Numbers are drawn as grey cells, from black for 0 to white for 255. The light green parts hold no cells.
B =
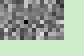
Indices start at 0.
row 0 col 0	90
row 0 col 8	133
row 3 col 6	128
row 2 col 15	104
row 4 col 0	123
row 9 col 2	119
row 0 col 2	133
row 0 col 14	52
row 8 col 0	81
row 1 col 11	110
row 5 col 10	205
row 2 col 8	120
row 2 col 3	111
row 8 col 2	87
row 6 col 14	129
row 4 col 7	115
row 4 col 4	105
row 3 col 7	121
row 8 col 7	137
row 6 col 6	139
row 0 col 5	84
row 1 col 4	104
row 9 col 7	116
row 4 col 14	85
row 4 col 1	139
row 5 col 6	5
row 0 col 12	128
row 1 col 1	80
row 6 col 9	80
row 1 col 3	145
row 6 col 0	171
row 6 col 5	156
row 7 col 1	216

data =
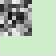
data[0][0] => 213
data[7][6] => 178
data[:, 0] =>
[213, 43, 44, 132, 197, 231, 35, 127, 196]
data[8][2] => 104
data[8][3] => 223
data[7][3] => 236
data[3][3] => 83
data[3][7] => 196
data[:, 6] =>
[60, 49, 197, 129, 108, 154, 113, 178, 77]
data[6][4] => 190
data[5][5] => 58
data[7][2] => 179
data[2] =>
[44, 102, 90, 217, 113, 222, 197, 129]
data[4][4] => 31
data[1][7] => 210
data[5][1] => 103

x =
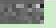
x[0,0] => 101
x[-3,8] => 102
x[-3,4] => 87
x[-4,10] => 138
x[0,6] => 98
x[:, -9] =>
[99, 109, 127, 105, 93, 96]
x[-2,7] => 111
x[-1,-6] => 103
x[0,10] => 98
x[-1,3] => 96
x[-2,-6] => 108
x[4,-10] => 102
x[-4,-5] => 111
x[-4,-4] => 144
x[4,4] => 105
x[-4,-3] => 106
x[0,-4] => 98
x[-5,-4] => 66

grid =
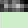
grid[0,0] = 95
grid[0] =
[95, 118, 62, 124, 104, 37, 3]
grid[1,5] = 127
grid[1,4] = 193
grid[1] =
[46, 166, 110, 140, 193, 127, 67]
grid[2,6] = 26
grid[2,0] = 61

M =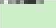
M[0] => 159
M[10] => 141
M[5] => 163
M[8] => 55

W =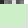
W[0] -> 38
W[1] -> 128
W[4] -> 86
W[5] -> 126

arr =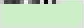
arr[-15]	197
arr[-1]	214
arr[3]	50

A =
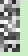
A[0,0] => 85
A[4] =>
[113, 106, 110, 231, 196]
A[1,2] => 120
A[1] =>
[216, 133, 120, 203, 189]
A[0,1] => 241
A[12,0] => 201
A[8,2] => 88
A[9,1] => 57
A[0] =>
[85, 241, 171, 41, 196]
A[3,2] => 61
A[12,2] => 217
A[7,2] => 159
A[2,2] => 107
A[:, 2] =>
[171, 120, 107, 61, 110, 155, 241, 159, 88, 73, 231, 35, 217]
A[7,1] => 116
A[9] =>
[109, 57, 73, 61, 107]
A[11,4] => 43

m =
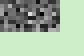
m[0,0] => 84
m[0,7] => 94
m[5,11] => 124
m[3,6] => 51
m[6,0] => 96
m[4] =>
[85, 117, 96, 102, 113, 97, 69, 28, 33, 110, 93, 165, 139, 48, 38]
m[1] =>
[141, 107, 179, 80, 71, 89, 59, 104, 114, 116, 93, 55, 128, 103, 124]
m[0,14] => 108
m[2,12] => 126
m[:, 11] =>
[111, 55, 135, 135, 165, 124, 35, 50]
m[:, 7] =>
[94, 104, 94, 223, 28, 190, 46, 80]
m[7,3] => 136
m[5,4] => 89
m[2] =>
[160, 104, 106, 113, 22, 158, 110, 94, 125, 58, 166, 135, 126, 64, 89]
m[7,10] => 92
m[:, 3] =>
[50, 80, 113, 113, 102, 51, 125, 136]
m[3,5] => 85
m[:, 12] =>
[51, 128, 126, 117, 139, 113, 101, 174]
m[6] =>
[96, 160, 132, 125, 10, 125, 29, 46, 87, 163, 31, 35, 101, 31, 154]
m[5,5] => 87
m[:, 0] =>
[84, 141, 160, 164, 85, 41, 96, 97]
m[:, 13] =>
[53, 103, 64, 179, 48, 90, 31, 176]
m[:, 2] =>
[67, 179, 106, 114, 96, 53, 132, 97]
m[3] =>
[164, 26, 114, 113, 74, 85, 51, 223, 156, 49, 1, 135, 117, 179, 81]
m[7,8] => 125
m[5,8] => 144
